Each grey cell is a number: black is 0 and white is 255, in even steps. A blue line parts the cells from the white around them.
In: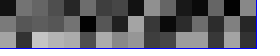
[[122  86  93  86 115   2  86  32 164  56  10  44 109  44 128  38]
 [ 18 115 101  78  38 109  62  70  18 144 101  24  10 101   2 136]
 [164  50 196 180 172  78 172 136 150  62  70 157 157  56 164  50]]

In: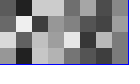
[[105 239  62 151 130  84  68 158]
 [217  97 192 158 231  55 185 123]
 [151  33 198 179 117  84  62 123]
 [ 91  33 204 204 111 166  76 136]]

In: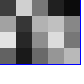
[[ 98  25 105 150 185]
 [ 61 208 119  32  11]
 [227  39 142 220 119]
 [162  54 178 192 135]]

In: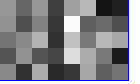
[[ 85 144  85  71 220 172 121  26]
 [144  79 129  55 249  93 107  79]
 [151 101 151  63 159 184  19  32]
 [137  48 172  40  55 166  93 114]
 [114 137 178  48 192 121 184 166]]

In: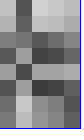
[[ 82 157  59  66  95]
 [ 88 157  66  74 101]
 [126 114  88 108 134]
 [108 200 142 126  82]
 [120 186 149 134  95]
 [157  74 163 163 171]
 [178  95 193 186 171]
 [193  82 207 200 186]]

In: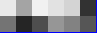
[[116  37  78 150 130  86]
 [233 164 241 226 212  50]]
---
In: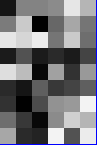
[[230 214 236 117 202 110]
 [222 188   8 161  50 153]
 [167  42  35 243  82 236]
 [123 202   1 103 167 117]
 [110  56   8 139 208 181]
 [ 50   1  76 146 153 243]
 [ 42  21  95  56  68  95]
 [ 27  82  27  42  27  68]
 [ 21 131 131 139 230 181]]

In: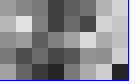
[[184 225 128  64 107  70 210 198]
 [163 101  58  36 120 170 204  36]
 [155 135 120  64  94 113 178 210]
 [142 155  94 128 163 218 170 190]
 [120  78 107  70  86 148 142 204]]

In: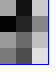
[[167  17 203]
 [154 107 191]
 [121  77 224]
 [  3  36 134]]

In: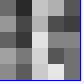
[[159 120 211  86 113]
 [151  70 180  78  62]
 [139  92 203 231 113]
 [107  40 196 174  86]
 [ 99  56 225 133 133]]

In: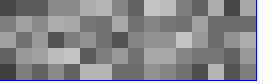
[[160 114 152  85 126 146 114  85 132 146 146 195 152 107 146 173]
 [126 160 139 173 167 120 114 167 114 132 120 114 160 107 107 107]
 [ 99 152 160 188 195  91 126 152 114 167 167 132 120 120  99 152]
 [ 70  91  91 139 139 173 181 132  99 195 188 126  99 173  70 167]
 [ 62 126  99 139  99 181 181 107 107 146 132 114  78 181  85 126]]

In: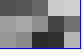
[[158 166 143  67 112]
 [151 137  42  48 181]
 [ 80  86 104 202 209]]
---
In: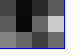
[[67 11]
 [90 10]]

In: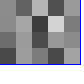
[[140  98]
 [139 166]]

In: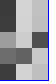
[[ 59 212]
 [ 61 210]]

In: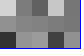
[[211 123]
 [144 132]]

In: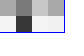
[[169 122]
 [243  54]]

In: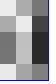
[[236 172]
 [171 235]]
